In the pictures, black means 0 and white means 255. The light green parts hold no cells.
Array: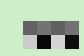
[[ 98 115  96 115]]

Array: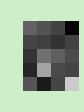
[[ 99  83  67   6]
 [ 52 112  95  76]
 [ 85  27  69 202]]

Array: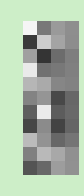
[[245 120 154 142]
 [160  52 108 126]
 [182 170 134 130]
 [ 94 235  92 105]
 [187 147 103 117]
 [ 84 104 157 145]]

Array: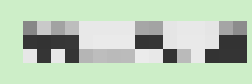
[[135 201 162 189 232 232 232 232 166 163 229 232 232 229 165 140]
 [231  53 232  53 181 189 186 187 235 232  51 186 233  51  52  52]]

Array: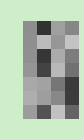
[[142  50 159 135]
 [144  54 171 125]
 [168 162 118  59]
 [156  83 193 100]]

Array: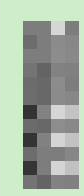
[[125 125 214 125]
 [125 125 141 137]
 [108 104 140 125]
 [ 51 130 214 195]
 [ 52 129 212 194]
 [ 53 125 212 193]]

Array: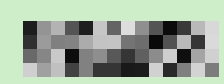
[[ 29 148 179  84  31 198 100 221 143  84  11  57 185 216]
 [105 134 201  13 129 142  88  53  96 140 206  15 164 208]]

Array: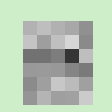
[[178 190 177 168 144]
 [114 114 125  53 190]
 [139 159 199 187 160]]
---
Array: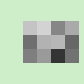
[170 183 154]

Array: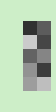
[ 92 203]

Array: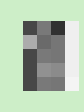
[239 118 121  71]

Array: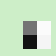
[251  18]

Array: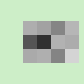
[182 178 175]

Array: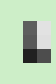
[226  89]
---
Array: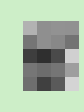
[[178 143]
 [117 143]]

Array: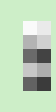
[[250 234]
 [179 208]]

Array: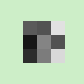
[[ 90  82]
 [ 22 132]]

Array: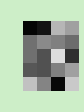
[[  5  19]
 [112 138]]

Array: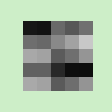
[[ 22  18]
 [110 104]]

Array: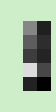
[[134  32]
 [ 93  45]]

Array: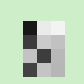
[[ 24 235]
 [ 60 203]]
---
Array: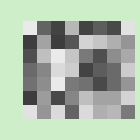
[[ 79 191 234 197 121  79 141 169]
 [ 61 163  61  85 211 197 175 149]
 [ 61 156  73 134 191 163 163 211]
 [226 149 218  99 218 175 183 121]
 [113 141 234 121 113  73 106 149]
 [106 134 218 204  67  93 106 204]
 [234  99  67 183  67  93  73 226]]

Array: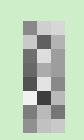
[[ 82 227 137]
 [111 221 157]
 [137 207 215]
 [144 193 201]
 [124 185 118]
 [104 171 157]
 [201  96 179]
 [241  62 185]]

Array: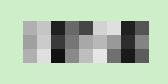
[[176 223  18 138 190 230 112  25  92]
 [160 203  58 118 168 184 153  45 132]
 [176 197  32 105  70 210 223  32  85]]

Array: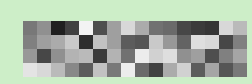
[[228 216 186 136  92 194 120 236 106  65 171 209  92 165  85 120]
 [128 159 171 201  45 194 159  92  85 201 152  99 222 216  71 128]
 [120 144  32  65 243  78 159 216 171 113 106  71  59  53 216 186]
 [152  71 144 179 186  59 179 113 236 209 222 144 159  78 128 165]]

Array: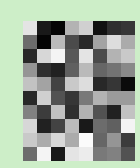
[[108 244  25 228 236 121 129  82]
 [ 40 215 244  88 228  75 179 201]
 [ 40 208  82  54 121 179 155 155]
 [201 171 215 171 251 102 149  60]
 [194 163  67 201 221  40  54  11]
 [129  60 194  47 179  82  33 194]
 [149  47  33  96 186 102 115 137]
 [215  33  67 186  25 108  96 244]
 [228  25   5 179 208  17  47  54]
 [108   5 186  75  40 163 221 171]]

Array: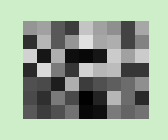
[[ 41 218 122  54 210 182 188  54  54]
 [ 47 182  88 149 224 167 174  67 130]
 [149 161  88  60 196 161 143  67 167]
 [ 80  74  29 174  60  80  94 108 143]
 [ 88  60  80 114   8  14 122 100 114]
 [ 74  47 122  74   1  35 182 108  41]
 [210  22 174  14   8  22 203 161 203]]

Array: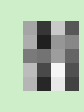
[[122 115 157 101]
 [188  73 245  80]
 [165  54 201  87]
 [181  39 232  66]
 [173  32 150 135]]

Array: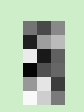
[[152 229  60]
 [249 206 122]
 [ 32 158 187]
 [  5  80 102]
 [116  73 137]
 [235  25  96]]
